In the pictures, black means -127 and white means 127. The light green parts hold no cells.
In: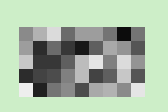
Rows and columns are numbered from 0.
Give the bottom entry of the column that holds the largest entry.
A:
110
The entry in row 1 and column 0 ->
29
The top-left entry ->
10
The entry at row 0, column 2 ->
91
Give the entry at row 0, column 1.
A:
50
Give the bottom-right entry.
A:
101
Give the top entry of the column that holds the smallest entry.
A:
-115
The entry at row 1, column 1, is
-83
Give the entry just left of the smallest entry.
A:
-11

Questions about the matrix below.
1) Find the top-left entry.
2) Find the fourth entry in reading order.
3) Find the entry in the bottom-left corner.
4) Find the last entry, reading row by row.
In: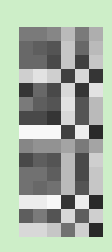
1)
-5
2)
58
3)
88
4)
-86
